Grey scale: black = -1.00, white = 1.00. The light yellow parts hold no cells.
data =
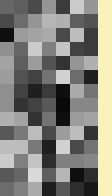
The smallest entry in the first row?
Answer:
-0.54
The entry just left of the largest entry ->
-0.20
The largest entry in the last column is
0.38
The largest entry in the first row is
0.59
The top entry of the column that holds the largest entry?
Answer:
-0.42
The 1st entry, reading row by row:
-0.20
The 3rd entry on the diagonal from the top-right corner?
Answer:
-0.42
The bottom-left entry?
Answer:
-0.15
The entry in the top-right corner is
0.17
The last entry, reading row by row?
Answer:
-0.82
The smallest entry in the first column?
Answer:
-0.88
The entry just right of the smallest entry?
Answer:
0.06
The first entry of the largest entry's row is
-0.31
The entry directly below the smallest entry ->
-0.88
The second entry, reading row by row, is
-0.26
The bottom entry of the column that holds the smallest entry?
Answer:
-0.31
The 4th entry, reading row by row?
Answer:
0.17
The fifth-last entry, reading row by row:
0.33
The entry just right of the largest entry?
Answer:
-0.26
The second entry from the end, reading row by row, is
-0.65
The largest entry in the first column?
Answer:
0.59
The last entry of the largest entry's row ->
-0.65
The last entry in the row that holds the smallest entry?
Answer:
0.06
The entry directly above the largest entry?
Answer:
0.54
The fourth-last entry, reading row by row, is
-0.76

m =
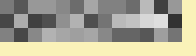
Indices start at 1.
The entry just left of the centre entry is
0.40
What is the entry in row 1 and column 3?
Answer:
0.19
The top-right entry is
0.19
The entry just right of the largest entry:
-0.61
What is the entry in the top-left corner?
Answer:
-0.04
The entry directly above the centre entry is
0.30
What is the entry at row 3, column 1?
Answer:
0.01
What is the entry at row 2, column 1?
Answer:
-0.44
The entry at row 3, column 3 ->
0.07
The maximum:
0.74
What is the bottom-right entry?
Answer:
-0.09

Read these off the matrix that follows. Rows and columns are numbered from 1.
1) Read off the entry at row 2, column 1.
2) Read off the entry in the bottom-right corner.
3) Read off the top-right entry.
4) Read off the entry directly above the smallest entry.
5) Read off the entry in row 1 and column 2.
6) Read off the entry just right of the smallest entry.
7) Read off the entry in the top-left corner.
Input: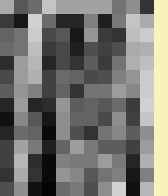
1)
-0.54
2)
0.43
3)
-0.60
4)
-0.92
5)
-0.32
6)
-0.16
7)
0.33

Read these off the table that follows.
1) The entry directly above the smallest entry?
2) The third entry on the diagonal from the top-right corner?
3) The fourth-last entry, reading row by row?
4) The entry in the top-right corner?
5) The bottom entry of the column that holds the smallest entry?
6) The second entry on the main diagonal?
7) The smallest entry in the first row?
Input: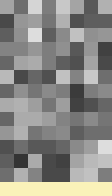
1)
-0.14
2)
0.51
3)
-0.43
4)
0.39
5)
0.39
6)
0.18
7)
-0.31

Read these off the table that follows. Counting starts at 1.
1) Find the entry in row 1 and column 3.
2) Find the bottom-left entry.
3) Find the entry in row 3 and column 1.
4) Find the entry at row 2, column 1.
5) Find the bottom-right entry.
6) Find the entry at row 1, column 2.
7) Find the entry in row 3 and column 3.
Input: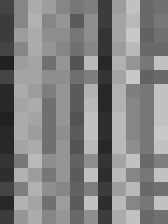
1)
0.34
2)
-0.53
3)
-0.53
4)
-0.53
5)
-0.12
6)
0.05
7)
0.34

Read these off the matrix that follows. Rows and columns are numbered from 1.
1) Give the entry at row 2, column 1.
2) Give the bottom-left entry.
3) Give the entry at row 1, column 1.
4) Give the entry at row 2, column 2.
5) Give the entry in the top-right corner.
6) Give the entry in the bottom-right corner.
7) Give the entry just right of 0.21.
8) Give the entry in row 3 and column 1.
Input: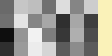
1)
-0.12
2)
-0.63
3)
-0.17
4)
0.79
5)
0.61
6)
-0.29
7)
0.85
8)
-0.89

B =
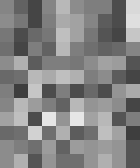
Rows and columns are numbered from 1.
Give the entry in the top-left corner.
0.04
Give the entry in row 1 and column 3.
-0.46
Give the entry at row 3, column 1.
-0.07
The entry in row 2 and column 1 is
0.10
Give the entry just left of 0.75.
-0.40
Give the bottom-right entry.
-0.34
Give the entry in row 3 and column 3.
-0.18
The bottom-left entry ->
0.10
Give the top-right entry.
0.70
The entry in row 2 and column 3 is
-0.46
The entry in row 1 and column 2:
-0.23

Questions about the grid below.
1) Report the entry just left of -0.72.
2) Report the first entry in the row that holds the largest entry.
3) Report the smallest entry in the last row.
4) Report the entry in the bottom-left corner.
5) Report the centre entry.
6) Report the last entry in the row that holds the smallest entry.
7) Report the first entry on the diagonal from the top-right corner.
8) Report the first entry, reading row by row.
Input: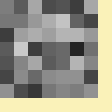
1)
-0.18
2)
-0.29
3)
-0.57
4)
0.14
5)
-0.23
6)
-0.12
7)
0.31
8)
-0.02

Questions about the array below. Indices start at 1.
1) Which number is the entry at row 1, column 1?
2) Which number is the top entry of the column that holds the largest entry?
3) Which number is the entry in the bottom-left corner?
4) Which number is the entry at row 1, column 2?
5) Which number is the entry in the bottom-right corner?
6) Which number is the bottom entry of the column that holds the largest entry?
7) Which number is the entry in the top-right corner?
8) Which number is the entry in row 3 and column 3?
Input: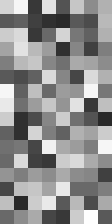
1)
0.66
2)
0.10
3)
-0.18
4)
0.93
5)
-0.30
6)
0.99
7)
0.39
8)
-0.56
